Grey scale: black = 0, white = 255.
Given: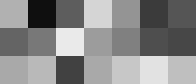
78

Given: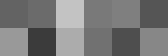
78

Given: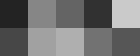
114

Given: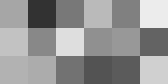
152

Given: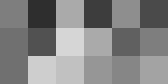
96

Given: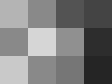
144

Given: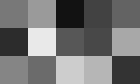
72

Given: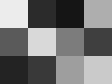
124

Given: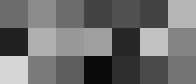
194
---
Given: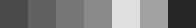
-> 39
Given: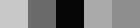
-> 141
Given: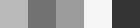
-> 53
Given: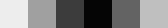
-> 191
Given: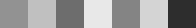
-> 45
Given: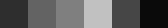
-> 10
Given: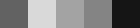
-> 21
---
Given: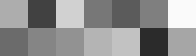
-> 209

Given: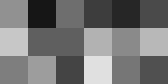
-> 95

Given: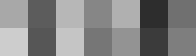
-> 183

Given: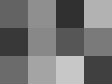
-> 86

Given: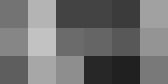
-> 107

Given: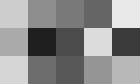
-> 75

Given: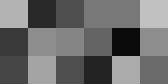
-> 133

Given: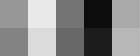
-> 116

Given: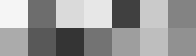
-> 218

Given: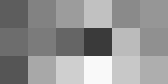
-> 101
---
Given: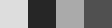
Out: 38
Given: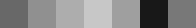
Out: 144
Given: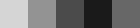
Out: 147
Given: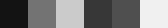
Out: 115
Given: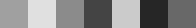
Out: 224
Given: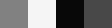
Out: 245
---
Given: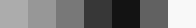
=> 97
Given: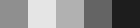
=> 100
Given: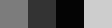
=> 4
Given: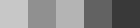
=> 98
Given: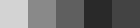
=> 41
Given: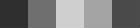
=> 164
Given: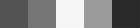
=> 155
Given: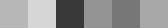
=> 119
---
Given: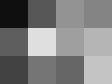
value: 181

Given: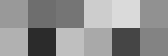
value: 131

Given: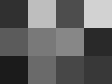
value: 41

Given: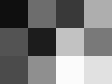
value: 121

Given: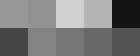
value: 84

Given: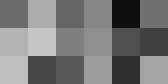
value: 64
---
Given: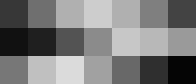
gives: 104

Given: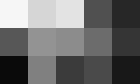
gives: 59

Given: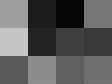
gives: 140

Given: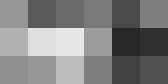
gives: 127

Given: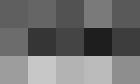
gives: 179

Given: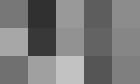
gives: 194
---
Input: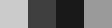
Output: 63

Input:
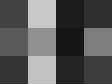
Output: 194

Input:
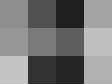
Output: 50

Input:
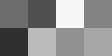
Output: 187

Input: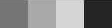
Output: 168

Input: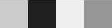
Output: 30

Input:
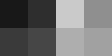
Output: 70

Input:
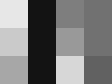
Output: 19

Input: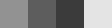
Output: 93
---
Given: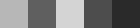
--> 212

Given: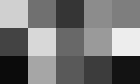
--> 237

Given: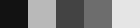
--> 229

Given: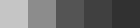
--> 197

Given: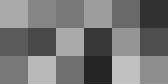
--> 193

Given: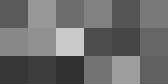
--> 201

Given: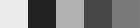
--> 235

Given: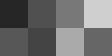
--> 207
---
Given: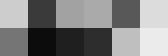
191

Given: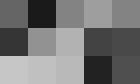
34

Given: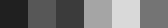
217

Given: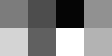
255

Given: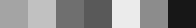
140

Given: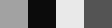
233
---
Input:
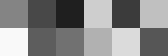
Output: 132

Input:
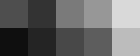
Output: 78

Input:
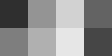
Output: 47

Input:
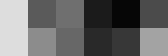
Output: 221

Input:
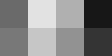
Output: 106

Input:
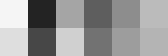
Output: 245
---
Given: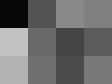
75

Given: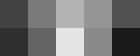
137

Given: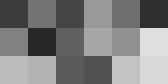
195

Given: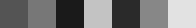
135

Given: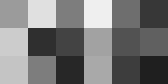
61

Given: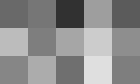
223

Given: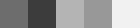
152

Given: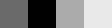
171
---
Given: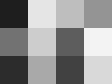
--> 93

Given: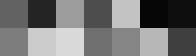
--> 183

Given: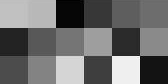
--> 42

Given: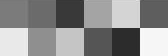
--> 44

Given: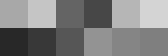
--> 133

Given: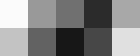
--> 71
